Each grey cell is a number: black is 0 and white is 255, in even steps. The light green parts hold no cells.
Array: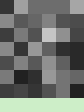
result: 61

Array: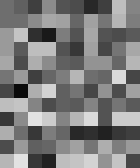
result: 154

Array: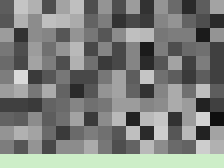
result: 156

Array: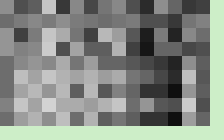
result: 149

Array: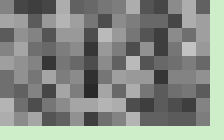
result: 91
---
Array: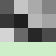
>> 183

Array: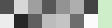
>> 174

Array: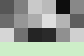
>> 180

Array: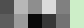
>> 219

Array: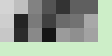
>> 114

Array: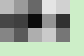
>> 147

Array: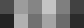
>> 127
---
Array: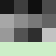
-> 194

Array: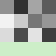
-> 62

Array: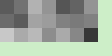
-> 55

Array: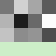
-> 77

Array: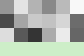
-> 102

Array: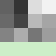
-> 157

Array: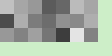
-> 130

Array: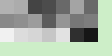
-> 22

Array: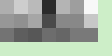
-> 121

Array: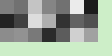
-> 161
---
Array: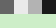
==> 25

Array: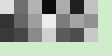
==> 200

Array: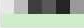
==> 154

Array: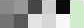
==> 248

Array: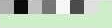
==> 224

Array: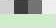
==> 238
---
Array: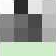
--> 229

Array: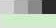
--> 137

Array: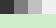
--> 192

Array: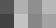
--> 143

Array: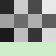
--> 74

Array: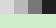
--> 120

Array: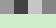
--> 198
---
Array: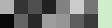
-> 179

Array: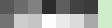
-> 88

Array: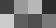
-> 64

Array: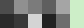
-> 76

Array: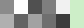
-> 139

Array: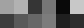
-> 162

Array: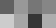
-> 97

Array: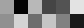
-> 163

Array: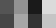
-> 84
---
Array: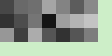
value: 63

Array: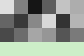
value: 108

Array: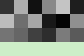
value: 102

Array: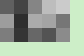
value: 53

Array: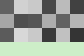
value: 216

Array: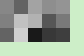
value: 207

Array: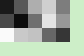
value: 201
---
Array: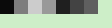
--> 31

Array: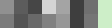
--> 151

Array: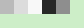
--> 248

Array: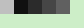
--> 43

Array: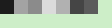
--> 177

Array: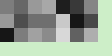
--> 216

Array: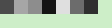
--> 223
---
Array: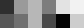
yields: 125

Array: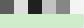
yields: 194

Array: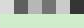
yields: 116

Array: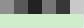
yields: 117

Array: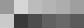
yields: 180

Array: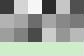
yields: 43

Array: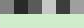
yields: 199

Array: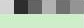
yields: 177

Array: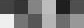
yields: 189

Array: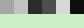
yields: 78
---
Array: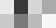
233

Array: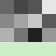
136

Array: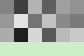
152

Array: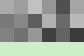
121

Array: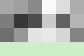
125

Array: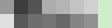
153

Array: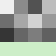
110

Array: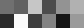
112

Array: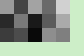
41
